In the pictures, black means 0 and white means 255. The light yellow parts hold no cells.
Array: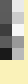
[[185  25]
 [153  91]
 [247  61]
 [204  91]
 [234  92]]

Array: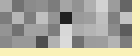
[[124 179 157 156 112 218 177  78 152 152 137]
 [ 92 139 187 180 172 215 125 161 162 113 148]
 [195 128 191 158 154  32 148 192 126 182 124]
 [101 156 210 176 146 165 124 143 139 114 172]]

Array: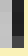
[[ 69 195]
 [ 34 196]
 [ 32 194]
 [ 35 189]]

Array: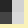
[[217  68]
 [210  38]]

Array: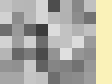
[[157 140 137 110 192 197 166 166]
 [151 114 129 133  97 200 144 147]
 [141 150 224 147  75 123 103 181]
 [154 220 194 192 108 206 158 211]
 [193 178 194 220  60  99 153 109]
 [114 141 178 186 213 183 141 210]
 [192 135 179  77 213 182 183 195]]

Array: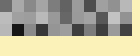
[[ 66 154  62 124  62 157 149  55 138  22 183]
 [146 195  87 163 154 103 153 185 157 160 188]
 [184 145 160  77 155  98 125 165 137 169 108]]
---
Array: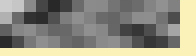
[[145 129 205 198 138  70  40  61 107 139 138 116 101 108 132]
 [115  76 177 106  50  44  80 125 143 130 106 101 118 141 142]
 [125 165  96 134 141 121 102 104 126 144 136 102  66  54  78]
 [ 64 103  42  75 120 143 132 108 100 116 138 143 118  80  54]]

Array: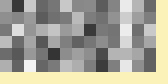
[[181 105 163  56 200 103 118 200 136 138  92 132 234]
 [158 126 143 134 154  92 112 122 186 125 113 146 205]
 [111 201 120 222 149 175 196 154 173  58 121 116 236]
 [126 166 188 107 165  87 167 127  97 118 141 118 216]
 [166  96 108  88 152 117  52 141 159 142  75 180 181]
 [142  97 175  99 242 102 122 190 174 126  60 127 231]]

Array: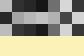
[[215  55 189  49  39  22 111]
 [ 70 211  40 164 182 193 178]
 [212  56 188  55  44  26 108]]

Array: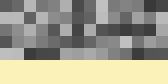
[[ 57  70  92 104 182 119 129 175  75 107 192 122 131 124]
 [128 185 184 185  97 180 140 132  86  99 188 139 101 161]
 [ 62 167 117 142 175 132  87 174  68 171  84  75  61  72]
 [156 140  85 135 149 123 107  93  78 102 132 137 192 117]
 [ 84  85 190 187  60  71  72 163 158 169 154 129 113  60]]

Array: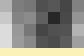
[[ 70 129 179 125 119  80  87]
 [ 73 148 201 132 139  96  39]
 [ 83 179 220 152 119  70  81]
 [ 92 159 220 155 137  83  76]]

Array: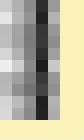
[[ 46 154 204 176 139]
 [ 34 179 229 183 147]
 [ 54 151 188 163 125]
 [ 56 142 189 162 123]
 [ 45 159 213 177 128]
 [ 28 200 237 205 138]
 [ 57 151 182 160 125]
 [ 68 144 185 143 114]
 [ 32 177 212 187 144]
 [ 35 172 217 172 137]]

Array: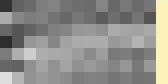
[[107 117  51  98 106 126 131 115 110 107 132 104 120]
 [117  84 171 134 125 129 114 104 119 110  92 110  96]
 [162 169 103  85  98 112 128 133 150 153 144 171 165]
 [179 158  45  85 151 159 134 162 171 172 172 153 159]
 [112 125 123 174 205 173 169 167 157 139 158 122 125]
 [121 153 102  98 145 164 146 163 145 154 144 132 150]
 [115 116 221 181 147 155 147 140 125 129 128 116 125]]

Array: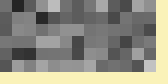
[[164 144 112  37  91 145 188 113  92 119 168  92  74]
 [105 106  92 128 131  41  85 101  92 100 106  73 116]
 [ 99  75  90 137 133 113 130 145 145 116 120 115 112]
 [111 122 119 116 116 163 163 136  71 120 123 102  69]
 [160 103  98  55  50 115 116 117  73 142 138  84 102]
 [ 84 194  85 156 129 164 141 149 148 165 106 113 107]]

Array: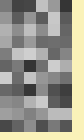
[[153  53 121  67  70 193]
 [200  90 150  92 148  92]
 [197 101 177 141 190 140]
 [110 106 167 115 154 107]
 [103 133 125 196 207 177]
 [205 174 100 122  52 112]
 [135 113 204 108 194 150]
 [ 80  62 104  92  55 139]
 [ 93  72 141 134 178 202]
 [187 187 159 149 129 150]
 [121  85  72  99 141  79]]
